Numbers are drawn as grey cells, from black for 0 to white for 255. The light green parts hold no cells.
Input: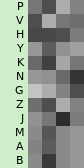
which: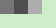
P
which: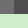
Z
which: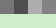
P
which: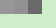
N
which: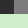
J

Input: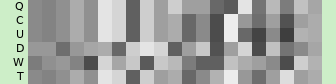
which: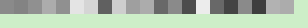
U
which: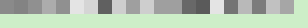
Q
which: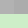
U
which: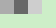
D
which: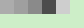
W
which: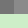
D

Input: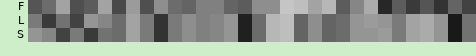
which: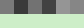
L
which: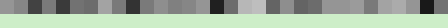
S

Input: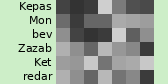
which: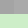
Ket
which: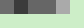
Mon
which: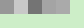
Ket
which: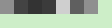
bev
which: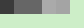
Mon
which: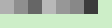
Zazab
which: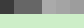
Mon

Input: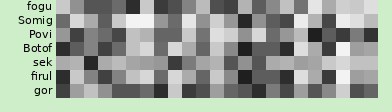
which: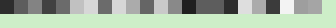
Botof
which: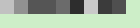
gor
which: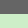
Povi
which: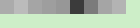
sek

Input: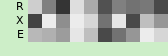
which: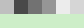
E
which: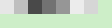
E

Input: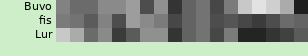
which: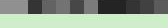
Lur
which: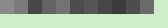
fis
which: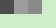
fis
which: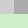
Buvo
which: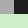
Buvo
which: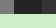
Lur

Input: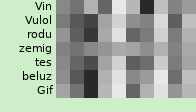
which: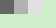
Gif
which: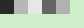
Gif

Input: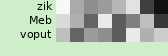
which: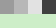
zik
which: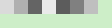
Meb
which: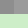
zik
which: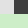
zik
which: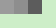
voput
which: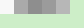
zik

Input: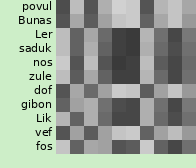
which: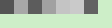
Bunas
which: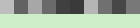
Ler
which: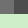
gibon
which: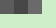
nos

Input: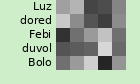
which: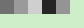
Bolo
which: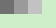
Febi
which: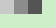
dored
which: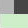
Luz
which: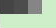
Luz
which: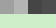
Luz
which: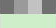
Febi

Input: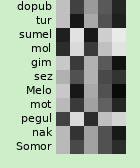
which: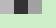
nak
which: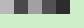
Somor
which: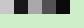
Melo
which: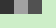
nak
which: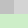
pegul
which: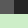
dopub
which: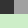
nak

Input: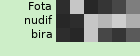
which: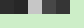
bira
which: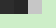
bira
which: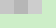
nudif
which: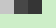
bira
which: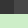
Fota
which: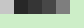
Fota
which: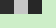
Fota

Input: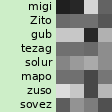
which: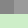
solur
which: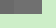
Zito
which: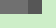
Zito
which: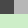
zuso
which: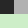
gub

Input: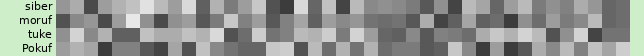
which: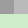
siber
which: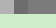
Pokuf
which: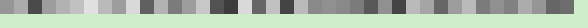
siber
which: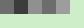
moruf

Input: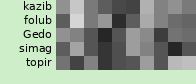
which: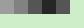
simag
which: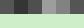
simag
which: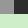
folub

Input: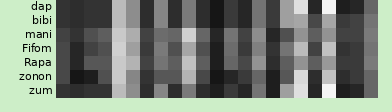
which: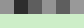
Rapa
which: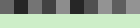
mani
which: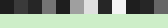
zum
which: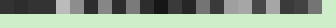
bibi
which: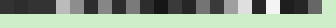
dap
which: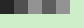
mani

